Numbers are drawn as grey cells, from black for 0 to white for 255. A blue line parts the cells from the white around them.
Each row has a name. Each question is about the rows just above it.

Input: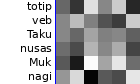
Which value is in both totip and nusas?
[135]
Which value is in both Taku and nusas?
[135]
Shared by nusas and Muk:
[109]
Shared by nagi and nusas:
[75]
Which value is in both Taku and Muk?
[164]
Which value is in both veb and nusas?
[135]

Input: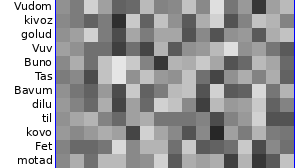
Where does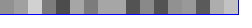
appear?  golud
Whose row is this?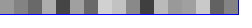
dilu
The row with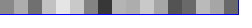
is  Buno
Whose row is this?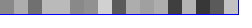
motad

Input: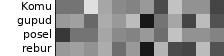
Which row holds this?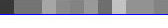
posel
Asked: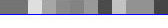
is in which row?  Komu
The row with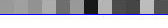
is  rebur

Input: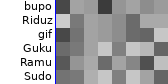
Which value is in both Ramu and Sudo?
[163]
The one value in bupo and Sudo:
[163]
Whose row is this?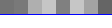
Sudo
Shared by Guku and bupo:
[163]
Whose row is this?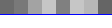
Guku

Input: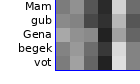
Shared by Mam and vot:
[124]
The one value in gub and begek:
[131]
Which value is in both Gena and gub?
[138]
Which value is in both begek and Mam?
[109]

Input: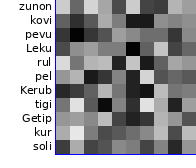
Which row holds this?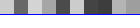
zunon
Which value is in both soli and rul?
[150]

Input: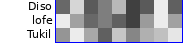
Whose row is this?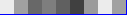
lofe
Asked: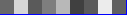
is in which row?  Diso
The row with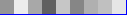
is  Tukil

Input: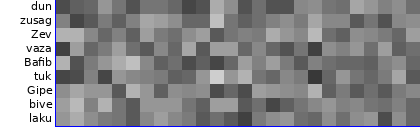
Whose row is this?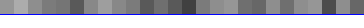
laku
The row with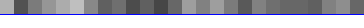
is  Bafib
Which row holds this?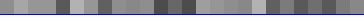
Gipe
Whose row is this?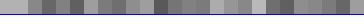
Zev

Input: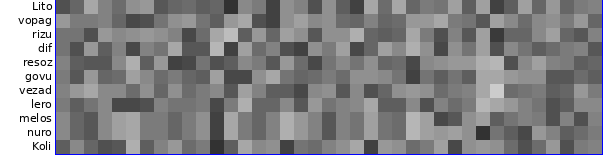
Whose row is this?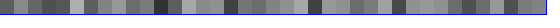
Koli
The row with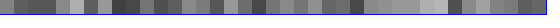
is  resoz

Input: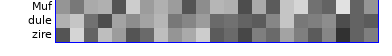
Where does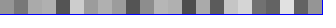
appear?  Muf
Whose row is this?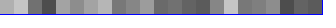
dule

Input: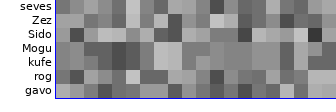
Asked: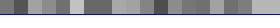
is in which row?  rog
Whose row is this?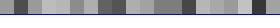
Sido
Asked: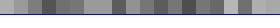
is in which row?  gavo

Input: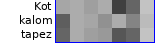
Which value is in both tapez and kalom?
[172]
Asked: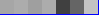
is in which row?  Kot
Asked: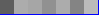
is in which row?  kalom

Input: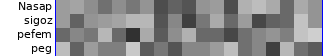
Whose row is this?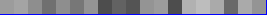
Nasap
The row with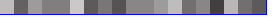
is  peg
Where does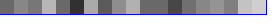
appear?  pefem

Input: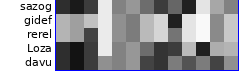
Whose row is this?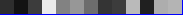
Loza
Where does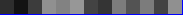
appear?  davu
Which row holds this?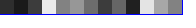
sazog

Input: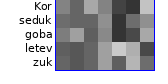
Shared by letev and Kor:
[101]
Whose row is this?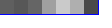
letev

